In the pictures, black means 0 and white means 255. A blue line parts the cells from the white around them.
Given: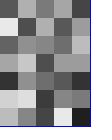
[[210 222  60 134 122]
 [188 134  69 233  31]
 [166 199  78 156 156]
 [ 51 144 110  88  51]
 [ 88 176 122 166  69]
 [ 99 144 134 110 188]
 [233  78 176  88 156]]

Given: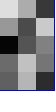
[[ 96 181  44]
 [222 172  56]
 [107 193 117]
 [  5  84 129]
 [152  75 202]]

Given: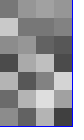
[[140 150  98  87]
 [201 119 119 130]
 [180  87 130 212]
 [119 150 161 150]
 [140  98 180  64]
 [ 75 170 191  75]
 [107 180 222 161]]

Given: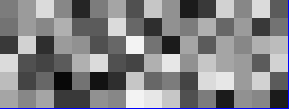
[[ 57 210  46 155 145  80 103 243 115  27 165  91 165 135 176 188]
 [219  80  68  91 176 219  80  68 176 231 145 198 165 155  91 210]
 [188  68 103   8 115  18  46 198 103 124  68 219 231 155 210  91]
 [115 155 135 176  91  91 219 103  46 145 124 176 103 155  57 115]
 [165 135 165  57  57 145 135 243 231 198  80 124  27 145 135  27]
 [124 155 219 135  37 124 165  80 198 145  27  57 210 135 219  91]]

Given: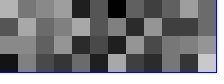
[[ 19 128  73  53 107  31 168  63  43 119  53 201]
 [137 137  96 149  43  73  31 149  73 119 128 149]
 [ 85 168 107 128 168  85 128  43 149  63  63 107]
 [180 119 137 158  31  85   1  96  63  96 158 107]]

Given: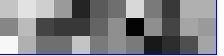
[[134 187  68  56  56 100 143   4 143  68 165 154]
 [247 176 111 111 196 122 143 122  24  45  79 165]
 [196 226 207 154  36  90 111 216 122  56 176 176]]

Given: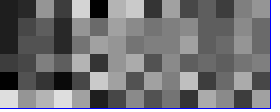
[[  1  82  52  10  71 202 161  82 161 127 191  61 106 171  71]
 [ 30  82  82  40 116 161 149 116 127 127 161  94 106 149 106]
 [ 30  71  94  40 149 106 161 138 116 127 138  94  94 138 106]
 [ 61  71 127  94 180  52 149 171  82 138  94 106  94 116 127]
 [ 30  40 149  61 212   1 180 202  52 161  71  94  61 127 149]
 [222 149 180 222 161  30  71 138  82 116  52 171 138  61 161]]
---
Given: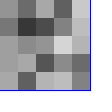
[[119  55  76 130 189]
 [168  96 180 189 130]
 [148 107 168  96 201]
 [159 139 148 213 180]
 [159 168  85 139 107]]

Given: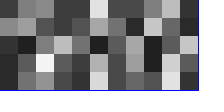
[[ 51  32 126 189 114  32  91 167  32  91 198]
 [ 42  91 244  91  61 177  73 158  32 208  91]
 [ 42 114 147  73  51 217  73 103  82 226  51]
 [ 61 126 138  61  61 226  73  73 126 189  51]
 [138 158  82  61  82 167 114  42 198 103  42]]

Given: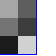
[[115  60]
 [166  94]
 [ 27 209]]

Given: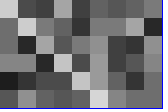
[[110  40 165  86 122 144  64  52 144]
 [ 29  52  75  75 196 154  98  52 110]
 [205  75  64 165  64  98  86  98 122]
 [133 133  40 196  75 154  64  86 133]
 [ 86 144  98  86  98 214 133 110 110]
 [110 205 122  98  52 122 122 165  40]]

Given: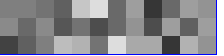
[[ 66  96 127 189 178 115 221 169 169  54 178 147]
 [138 105 138  86 115  77 105 147  77 158  96 158]
 [127 127 115  96 198 221 105 158  54 105 158 147]]

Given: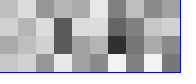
[[209 181 220  89 220 220 101 129 199 209]
 [170 190 209  89 161 181  47 120 170 138]
 [199 209 150 232 161 138 242 129 242 120]
 [190 220 150 181 170 232 129 190 138 161]]

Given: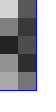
[[147  46]
 [127  57]
 [ 34  77]
 [211  87]
 [169 118]]
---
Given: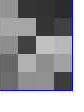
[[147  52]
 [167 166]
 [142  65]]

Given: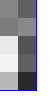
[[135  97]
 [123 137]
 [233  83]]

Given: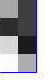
[[168  62]
 [ 44  62]
 [214  28]]

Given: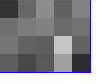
[[ 52 103]
 [112 123]
 [117  98]]

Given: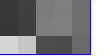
[[ 56  64]
 [ 55  62]
 [213 198]]

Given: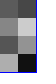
[[ 91  71]
 [134 204]
 [ 85 147]]
